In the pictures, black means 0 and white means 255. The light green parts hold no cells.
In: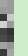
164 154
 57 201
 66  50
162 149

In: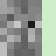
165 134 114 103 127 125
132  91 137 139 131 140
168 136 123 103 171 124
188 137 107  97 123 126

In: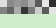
223 138 151 141 172  90 230  46

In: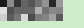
 26 140  53 100  85 115 147  39 153
204  91 118 216  75 124 131 161  91

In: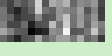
 92  67 106  85 111 211  83 172 156 180 104 139 130 150  72
115 100  53  71  74 135  82  90 150 196 116 151 109 146  65
165 130  92  87   4  27  40 142 133 243  86  91 120 198 115

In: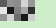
 91 147 141 211 151
148 212 109  24 204

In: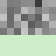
170 124 127 138 140  58 164 169
194 106 182  97 125  97 198 147
119 156 105 197 122 184 136 149

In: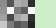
140  85 174 163  46
161  75 166 182  50

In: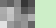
113  97 132  54  80
168 192 152 145 175
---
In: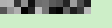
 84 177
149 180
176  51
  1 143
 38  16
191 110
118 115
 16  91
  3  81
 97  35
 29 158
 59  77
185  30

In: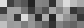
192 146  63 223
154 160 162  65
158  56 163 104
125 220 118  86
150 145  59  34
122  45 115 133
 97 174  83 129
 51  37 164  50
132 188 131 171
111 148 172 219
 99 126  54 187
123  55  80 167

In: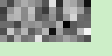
146  79 108  78  61 124
 87 198 110 174 146  73
174 126  71 182 184 144
115 181 149 137 138 172
126  92 142 180 192 152
226 126 153  91  94 133
 98 182 122 103  59  84
119  17 119 145 155 224
132 158 178  80  85  44
162  96   4 151 185 179
143  92  90 213 196 166
109 184 104 108 159 121
 79 246 106 101  85  16

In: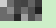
107 107 205
107 139 108
 39  73  71
160 110  67
 80  79  99
118  32  57

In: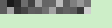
 92  92
161  26
 53  43
 69 109
 95  66
 92 163
112 101
162 103
 88 188
 99  93
 92 127
 57 151
207 117

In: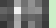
 52  80 101  64
 79  72  90  73
172 164 242 165
 69  93 128 113
131 102 141 145
 92  96 146 111
 58  66  81  75

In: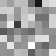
147 147 222  90 157 123 206 182
143 230 127 112 235 193 208 158
187 144 185 137  60 150 152 190
181 150 145 119 205 201 194 188
 94 254 172 104 176 222 176 106
145 127 221 158 154 113 152  22
137 101 224 141 127 113 136 210
231 140 136 145 210 208 154 220

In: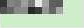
 84  55
102 132
137 123
139 158
 39 122
 59 232
149 162
101  95
165  92

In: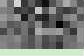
133 127  73 129 152 129 163
118 124 115  88 131 119 108
122 137  79  98 153  56 211
 97 106 114 114  27  73  54
 85  82  63  86 104  53  96
113 119 171 139  47 196  52
 72  77 149  59  33  87  15
 85  97 146  85  86 154  82
 49  76 156   4  72  77 120
107 112  97  59 129  59 170
116 108  54 112 141  76 134
129 145 146 130  84 130  86
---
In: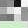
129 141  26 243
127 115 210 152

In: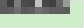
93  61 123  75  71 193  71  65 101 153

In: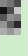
132 114  75
 85 143 129
173 151 180

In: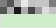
126  86 177 231 193 198 197 125

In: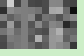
 94 206  69 126  72  68  75 135 134  71  67
128  96 115 126 138  73 116 110  83 116 134
117 138 108 126  98  84  76 149 175 106 100
 72 109 120 126 107  81  93 150 138 125  55

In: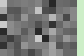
201 115 119 125 120 131  95  39 107 104  96
 54 110  94 148 109 111 123 181 131  73 136
 42 138 128  92 120  40 125 167 121 102  97
 50 105  82 147 126 129 127 163  84 102  91
